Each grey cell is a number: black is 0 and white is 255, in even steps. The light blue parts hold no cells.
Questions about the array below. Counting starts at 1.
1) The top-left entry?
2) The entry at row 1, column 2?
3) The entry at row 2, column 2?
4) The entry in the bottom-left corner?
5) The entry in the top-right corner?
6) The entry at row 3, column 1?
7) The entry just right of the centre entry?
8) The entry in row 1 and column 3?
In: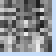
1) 178
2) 111
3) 86
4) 98
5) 123
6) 208
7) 136
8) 70
